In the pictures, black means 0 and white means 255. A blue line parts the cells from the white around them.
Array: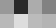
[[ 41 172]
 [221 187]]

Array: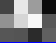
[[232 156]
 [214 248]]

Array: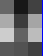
[[ 23  65]
 [ 60 165]]

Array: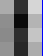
[[ 48 214]
 [ 10 180]]

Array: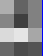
[[ 99 129]
 [ 63 129]]

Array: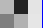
[[ 34 228]
 [177 230]]
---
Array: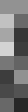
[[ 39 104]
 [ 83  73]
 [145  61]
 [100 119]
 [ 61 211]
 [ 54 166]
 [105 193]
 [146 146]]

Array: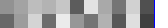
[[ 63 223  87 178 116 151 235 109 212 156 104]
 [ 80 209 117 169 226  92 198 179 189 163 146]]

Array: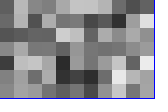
[[165 118 199 146  73 117  95 115 155 163 136]
 [163 182 232 109  46  66  50 172 110 160 129]
 [236  99 197 155 117 154  43 167 197 190  61]
 [155 140 117 113 118 150  98 121 120 169 136]
 [144 170 139 172  99 191 206  99 100  91  84]
 [223 158  49  89  72 122 117 173  81 179 105]
 [ 98  79 108 180 195 196 169 127 135 184  95]]

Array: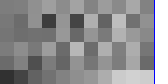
[[205 209 203 173 151 143 130 114  98  68  49]
 [106 167 125 148 118 147 101 124  79 129 107]
 [118 173 127 175 108 183 107 157 121 141 124]
 [137 153 178 122 149 104 152 112 113 110 117]
 [145 113 190  99 175  69 149  61 145 108 120]
 [130 168 138 156 131 163 140 159 144 127 125]]

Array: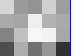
[[ 49 151 113 173  78]
 [167 242 246 192 131]
 [169 178 239 165 170]
 [157 208 147 154 213]]

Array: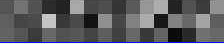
[[105 113  41  11 100  57 104  64  94  68  87  82 104  59  85  99]
 [ 94 164 105 129  23 172 129  71 143  19  75  56 196  75  70  95]
 [146  59  82  35 172 150  90  52  78  71 168  34  43  83 116  85]]
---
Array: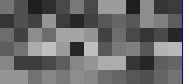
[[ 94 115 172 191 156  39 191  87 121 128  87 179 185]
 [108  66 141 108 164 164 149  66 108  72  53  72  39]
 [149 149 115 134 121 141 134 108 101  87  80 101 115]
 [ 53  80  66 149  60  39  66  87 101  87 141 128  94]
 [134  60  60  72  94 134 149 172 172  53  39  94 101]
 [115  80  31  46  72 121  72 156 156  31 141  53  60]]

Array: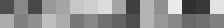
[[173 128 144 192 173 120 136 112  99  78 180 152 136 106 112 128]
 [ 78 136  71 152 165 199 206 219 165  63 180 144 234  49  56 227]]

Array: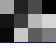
[[ 21  63 185 213]
 [  9 200  93 124]
 [165  34  75   3]]

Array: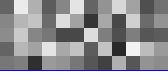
[[134 182 195 107 221 162  53 168  72 208 107 147]
 [100 235 176  92 134 228 100 147 215 162  79 113]
 [100 182 162 228 168 195  92 195  41 242 188 154]
 [140 202 134 119  72  72 221 126  79 126  86  92]
 [119 126  47 154 147 119  86  65 176  86 147 140]]

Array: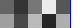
[[159  73 187  39 174]
 [101  52 119 235  86]]

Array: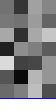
[[106 127 190  78]
 [ 85  10 182 149]
 [168  47 168 198]
 [114  53 161 134]
 [120 114 155 100]
 [ 32 142 127  92]
 [218  65  71 149]]
